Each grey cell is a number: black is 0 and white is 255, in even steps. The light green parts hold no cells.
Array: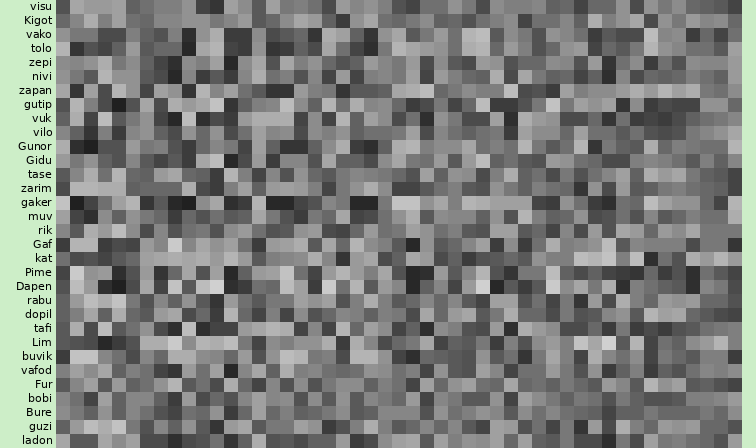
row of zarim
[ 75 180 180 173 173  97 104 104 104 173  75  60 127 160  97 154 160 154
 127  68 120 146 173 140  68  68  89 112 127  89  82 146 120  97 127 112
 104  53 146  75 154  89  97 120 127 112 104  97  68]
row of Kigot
[104 134 173 127 160 112 104 134 134 146 146 120 134 154  89 104 140 166
 154  97  60 146 166 112 104 120 140  97 104  82 112 127 140  68 112 112
 134  97 173 127 146 166  75 146 120 154 134 140 104]

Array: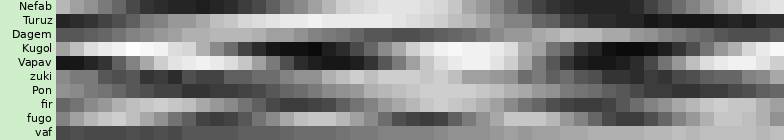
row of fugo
[130 160 183 198 206 190 168 145 115  95  67  60  67  87 115 138 168 190
 198 198 183 160 138 109  79  67  60  67  95 122 145 168 198 198 198 183
 152 130 102  73  60  60  79 102 130 152 176 198 198 190 176 145]
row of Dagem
[ 87  87  95 102 115 130 138 152 160 176 176 183 183 183 176 160 160 145
 130 122 115 102  87  87  79  79  87  95 102 109 122 138 152 152 168 176
 190 183 183 168 168 152 145 130 122 109 102  87  79  79  79  95]
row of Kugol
[160 190 220 234 241 254 247 241 220 214 176 138 109  67  44  23  17  17
  11  30  44  73 102 138 168 206 227 241 247 241 241 234 220 176 160 115
  95  52  37  17  11  11  17  30  52  79 115 152 176 214 234 247]
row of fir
[102 115 138 152 176 190 198 206 198 190 168 152 138 115  95  73  60  60
  67  73  95 115 130 152 168 183 198 206 198 190 176 160 138 115 102  79
  67  60  60  67  87 109 130 145 168 183 198 206 198 198 176 160]

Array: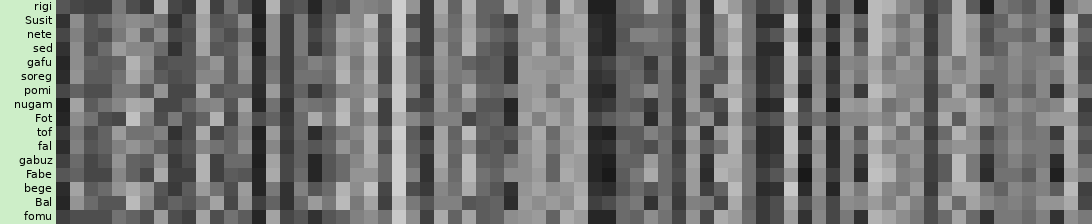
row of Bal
[ 38 148 107  86  86 186 135  78  99  86 114 163  71 148  64  99  50 107
 155 121 186 121 163  64 186 121  86 129 129  86  92  99  44 155 141 155
 141 178  64  78 107 121  50 121  58 129 121  71 170  99  58  78 170  78
 129  71 141 135 155 129 163 129  78 163 107 163 135 121 129 114 148 148
 170  71]
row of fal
[ 44 129  86  99 129 148 129  99  71  86 135 114  99 141  38 135  58  99
  86  99 148 121 178  78 200  99  71 163 107 141  86  92  71 148 163 121
 148 170  44  50 107  92  78 114  58 148  86 114 178  99  44  50 192  71
 141  44 135 107 170 129 141 141  71 135 148 148  92 114 141 121 121 107
 170  78]
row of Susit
[ 50 141  86 107 129 141 135 114  50  86 163  86  92 141  32 141  58 121
  58  92 148 135 186  78 206  78  58 155 107 163  99  86  64 141 170 121
 155 170  44  38  92  92 107 107  64 163  58 129 186 114  44  44 200  44
 155  32 141  99 186 141 114 155  58 121 178 155  86  99 141 114 121  78
 186  78]
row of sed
[ 50 141  78 107 155 135 135 107  50  86 163  86  92 141  32 141  58 121
  58  92 148 135 186  78 206  78  58 155 107 178  99  86  64 141 170 121
 155 170  44  38  92  92 107 107  64 163  58 129 186 114  44  44 200  44
 155  32 155  99 186 141 114 155  58 121 178 155  86  99 141 121 121  78
 186  78]
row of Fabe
[ 86  99  71  71 135  99  71 170  64  64 178  64  92  86  38 170  71 107
  38  86 107 148 148 107 206 129  50 155 107 186 114  99 141 141 155  99
 170 155  38  25  92 121 170 107  78 155  44 178 163 114  64  86 148  25
 141  64 135  44 192 178 129 135  64  92 186 121  44 114 114  92 135  32
 155 129]

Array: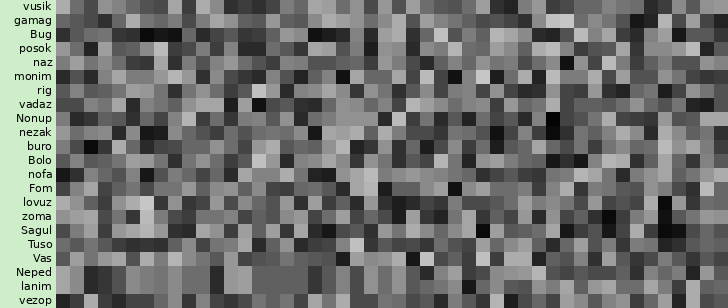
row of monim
[ 42  82  42 130 165 124 124 151 180 151  48 138  74  54  42 130  82  35
  96 130  17 165 103 103 165  68 186  68  17 130 198  29 109 172  35 186
 124 124 172  74 158  82  82 145 116  68  54  61]
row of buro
[124  74  10  54 172 103  42  68  74 103 103 145 109  68 151 172  88 103
  96 145 180  35  54 145  48 103  29  74 138  61 109  29  88 103 165 103
  74 116  61 116 138 103 109 186 145 165 124  61]
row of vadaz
[ 74  74 130 116 165  42 130 116  96 145 165 165  29 158  17  74  88  48
  42 103 145 138 103 130  68 180 158 138 109 130 138  61 151 103 116 172
  68  96  96  88 109 145 103  82 116  35  29  82]
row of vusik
[172 109  74 145 130 103  82  74 165  61 172 138  48  61  48  68 124 103
 165 158 109 145  74 151  82 158 109  88  82 109 158  48  35 124 151  61
  74 103 103 130 116 109  42  61 138  88 145 151]

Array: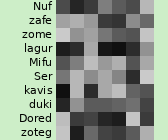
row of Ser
[118 183 140 168 133  44 202]
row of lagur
[ 29  44 168  23  16  44 146]
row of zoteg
[196  29 105  67  59  91 175]
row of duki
[ 37 146  91  91  99 112  67]

